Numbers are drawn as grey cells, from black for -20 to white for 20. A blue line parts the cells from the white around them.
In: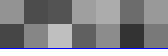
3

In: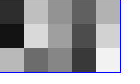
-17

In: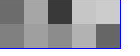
-3

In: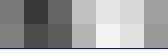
-1

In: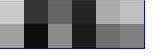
12

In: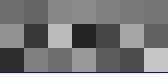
3

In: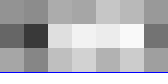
-4

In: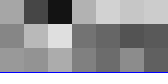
1

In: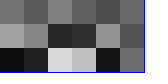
5

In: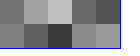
-2
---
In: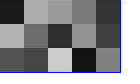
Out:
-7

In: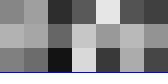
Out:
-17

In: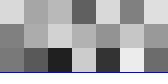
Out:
-15

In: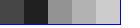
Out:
-9

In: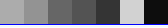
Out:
-4

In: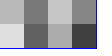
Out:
1

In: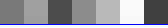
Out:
-8

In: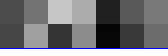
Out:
-12
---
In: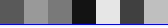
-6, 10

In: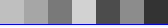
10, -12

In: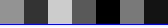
3, -17

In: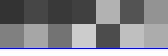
-12, 7

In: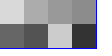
14, -12

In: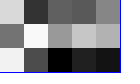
14, -17

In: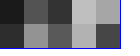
-16, -9

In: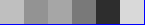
10, 14

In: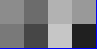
2, -15
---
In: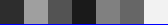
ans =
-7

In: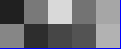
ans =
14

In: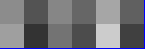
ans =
1

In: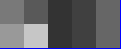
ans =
-12

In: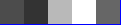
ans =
9

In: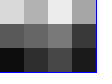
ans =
17

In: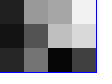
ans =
6

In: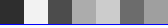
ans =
-8

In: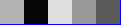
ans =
15

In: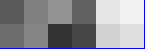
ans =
3
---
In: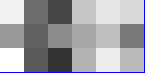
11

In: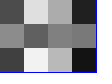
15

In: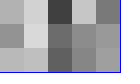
-10

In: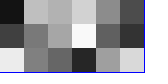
13

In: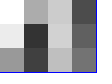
7

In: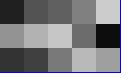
-5
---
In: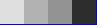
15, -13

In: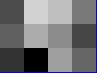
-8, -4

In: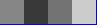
1, 12

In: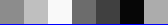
2, 7

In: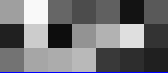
5, -15

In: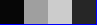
-19, -14

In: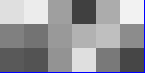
15, -9

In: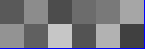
-6, -10

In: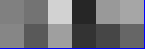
0, -4
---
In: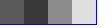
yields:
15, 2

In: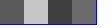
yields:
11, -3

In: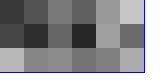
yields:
11, 9

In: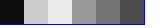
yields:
17, 12

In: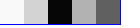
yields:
19, 13

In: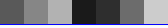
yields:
12, 8

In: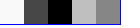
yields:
19, 10

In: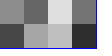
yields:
15, 10

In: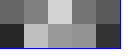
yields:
13, 10

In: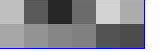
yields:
13, 10
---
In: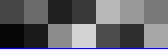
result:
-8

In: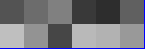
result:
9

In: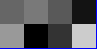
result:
-20

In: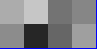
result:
-14

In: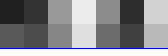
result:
-3

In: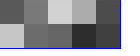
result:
-4
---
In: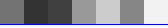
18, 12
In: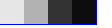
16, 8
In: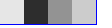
16, 12
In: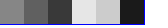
16, 12
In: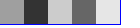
16, 12
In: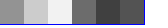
18, 12
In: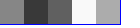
19, 7
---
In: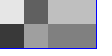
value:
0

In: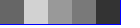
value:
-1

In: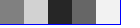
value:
-4

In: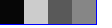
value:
-6

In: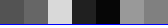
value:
4

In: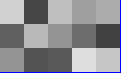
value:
15

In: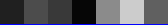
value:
12

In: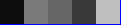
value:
-11
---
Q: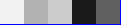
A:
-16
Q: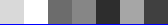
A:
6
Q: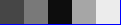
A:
6
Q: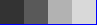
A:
8
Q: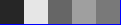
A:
5
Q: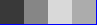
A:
14
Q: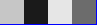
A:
16
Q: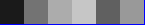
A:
-5
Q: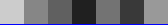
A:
-11
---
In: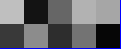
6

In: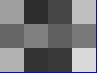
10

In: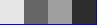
-13

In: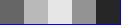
-14

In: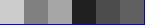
-5

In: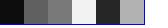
8

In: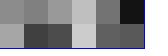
-17

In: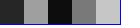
11
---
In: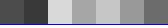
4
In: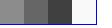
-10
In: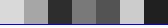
12
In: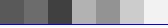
12
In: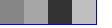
-12
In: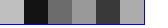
-11
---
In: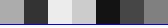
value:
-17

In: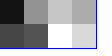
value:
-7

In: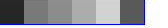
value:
7

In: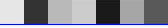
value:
-16

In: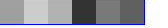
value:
-12

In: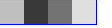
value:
-11
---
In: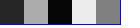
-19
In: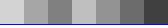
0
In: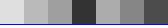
5
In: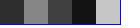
-10
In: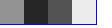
-7
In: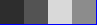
14
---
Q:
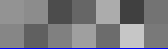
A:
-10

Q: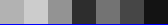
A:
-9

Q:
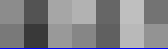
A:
10

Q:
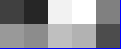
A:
20

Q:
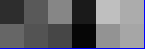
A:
10

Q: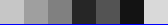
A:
-17

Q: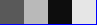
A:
-18

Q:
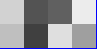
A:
-5

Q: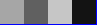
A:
11
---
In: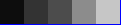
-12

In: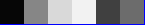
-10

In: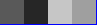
-6

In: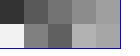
-6

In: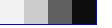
-5

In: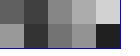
-12

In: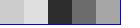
-3

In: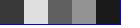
-11
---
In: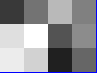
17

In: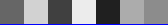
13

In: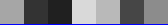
9

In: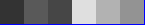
8

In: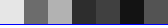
8

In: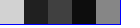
1

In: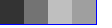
5

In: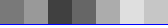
11

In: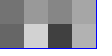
8
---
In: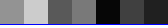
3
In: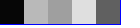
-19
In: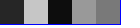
-14
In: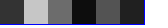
-12
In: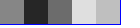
1
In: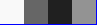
19
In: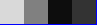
14
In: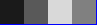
-16
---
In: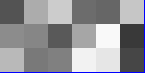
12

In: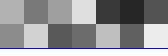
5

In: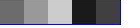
12

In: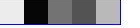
-2

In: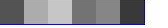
11

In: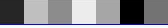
2
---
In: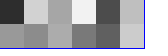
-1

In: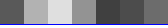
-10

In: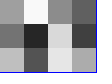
-7

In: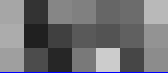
12

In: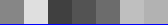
-3

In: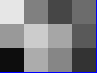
7

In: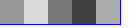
-1

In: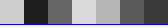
8

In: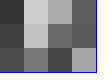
-1

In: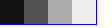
-7
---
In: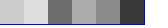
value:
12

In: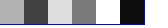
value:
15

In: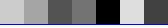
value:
12

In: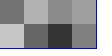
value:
8

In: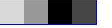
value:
4

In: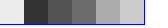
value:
12

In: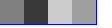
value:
5

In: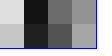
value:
11
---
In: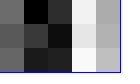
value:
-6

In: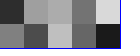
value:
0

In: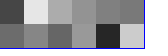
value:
-3

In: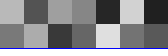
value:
-1

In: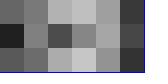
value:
-15

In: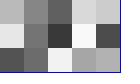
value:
16
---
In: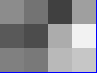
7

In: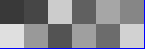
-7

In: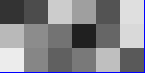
-2

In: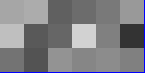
-4

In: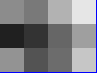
-4

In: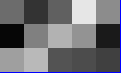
8

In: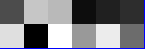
20

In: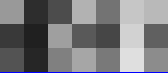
5
